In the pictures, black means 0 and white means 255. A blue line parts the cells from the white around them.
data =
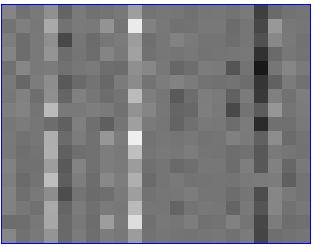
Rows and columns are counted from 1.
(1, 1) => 133
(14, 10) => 158
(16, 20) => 124
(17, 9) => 120
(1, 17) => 115
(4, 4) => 148
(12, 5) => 89
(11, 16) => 116
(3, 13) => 130
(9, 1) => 119
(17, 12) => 118
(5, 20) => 118
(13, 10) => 175
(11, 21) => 117
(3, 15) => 116
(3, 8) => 119
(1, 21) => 114
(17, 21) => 114
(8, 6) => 121
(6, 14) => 123
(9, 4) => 109
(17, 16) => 119
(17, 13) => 116
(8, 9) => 113
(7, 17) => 97
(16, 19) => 71
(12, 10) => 156
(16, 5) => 105
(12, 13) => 106
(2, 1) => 115
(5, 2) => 134
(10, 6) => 124
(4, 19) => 49
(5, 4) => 123

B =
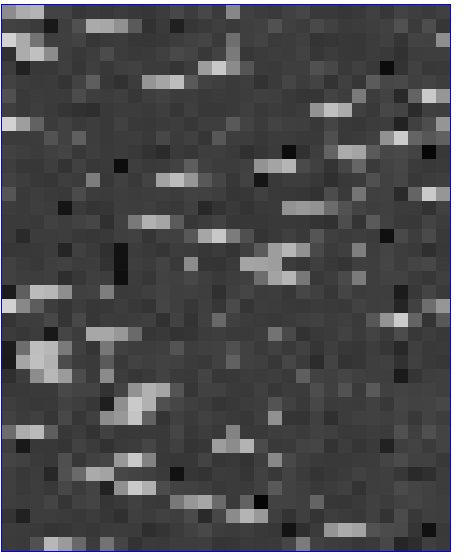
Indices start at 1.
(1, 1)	140
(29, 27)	65
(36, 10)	65
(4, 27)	60
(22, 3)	93
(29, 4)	57
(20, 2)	61
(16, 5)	61
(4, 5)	62
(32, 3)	56
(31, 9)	56
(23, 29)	204
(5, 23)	80
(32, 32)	67
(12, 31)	56
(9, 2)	158
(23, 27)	87
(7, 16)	59
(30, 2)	59
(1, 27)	64
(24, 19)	61
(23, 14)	51
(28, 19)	64
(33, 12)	56
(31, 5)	56
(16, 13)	91
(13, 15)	88
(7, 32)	150
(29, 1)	62
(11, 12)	43
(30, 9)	152
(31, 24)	63
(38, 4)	52
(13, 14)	150
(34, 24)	56
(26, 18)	65
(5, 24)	71
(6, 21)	69
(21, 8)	126

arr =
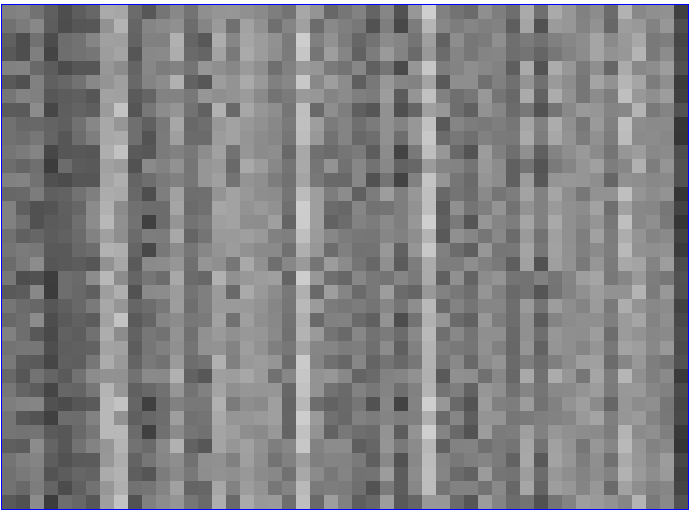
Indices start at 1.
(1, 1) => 128
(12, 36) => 140
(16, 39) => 129
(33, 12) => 134
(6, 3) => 129
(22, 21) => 118
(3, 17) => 134
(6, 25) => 140
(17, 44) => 124
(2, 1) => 113
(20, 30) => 122
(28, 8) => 180
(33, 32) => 131
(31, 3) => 116
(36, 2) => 81
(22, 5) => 95
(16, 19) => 141
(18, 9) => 174
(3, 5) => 109
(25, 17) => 131
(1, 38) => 170
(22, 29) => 116
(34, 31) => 190
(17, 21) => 127
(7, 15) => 150
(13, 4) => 80
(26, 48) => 119
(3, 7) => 133
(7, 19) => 138
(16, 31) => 207
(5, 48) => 157
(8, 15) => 97
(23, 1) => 104
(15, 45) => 161
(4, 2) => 78
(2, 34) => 133
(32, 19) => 145
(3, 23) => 128
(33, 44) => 112
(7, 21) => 123

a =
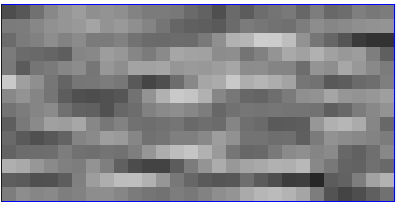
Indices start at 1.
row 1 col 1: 77
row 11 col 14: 197
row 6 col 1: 201
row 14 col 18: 170
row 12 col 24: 120
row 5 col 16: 157
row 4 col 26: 157
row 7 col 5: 93
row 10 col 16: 157
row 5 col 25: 167
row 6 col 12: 79
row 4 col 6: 133
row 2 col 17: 107
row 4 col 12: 138
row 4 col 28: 95
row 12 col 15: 148
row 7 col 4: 117
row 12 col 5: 128
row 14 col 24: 83
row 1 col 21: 121
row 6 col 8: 124
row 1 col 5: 149
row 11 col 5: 125
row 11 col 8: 116
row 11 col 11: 150
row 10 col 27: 131
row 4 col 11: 123
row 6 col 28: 127
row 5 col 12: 165
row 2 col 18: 123
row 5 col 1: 121
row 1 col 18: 92
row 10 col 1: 105
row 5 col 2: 91
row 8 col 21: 116
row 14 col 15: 130
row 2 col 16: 90
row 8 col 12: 138
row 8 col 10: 109

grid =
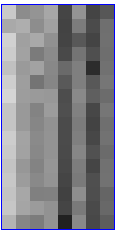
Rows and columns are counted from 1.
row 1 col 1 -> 201
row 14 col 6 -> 142
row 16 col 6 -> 137
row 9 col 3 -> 134
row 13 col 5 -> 69
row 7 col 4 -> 152
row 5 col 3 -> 162
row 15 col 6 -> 122
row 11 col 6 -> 134
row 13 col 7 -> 79
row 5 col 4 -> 136
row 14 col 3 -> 128
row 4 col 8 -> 110
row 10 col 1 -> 205
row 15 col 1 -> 198
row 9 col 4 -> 146
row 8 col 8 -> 118
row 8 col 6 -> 129
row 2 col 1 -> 169
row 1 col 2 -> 140
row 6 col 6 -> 127
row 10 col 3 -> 138
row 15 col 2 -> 165
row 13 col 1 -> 199
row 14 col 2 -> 167
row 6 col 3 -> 116
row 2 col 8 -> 111
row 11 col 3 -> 136
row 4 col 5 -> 73
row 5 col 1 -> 192
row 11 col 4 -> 147
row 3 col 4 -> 145
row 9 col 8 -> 111
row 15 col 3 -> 155
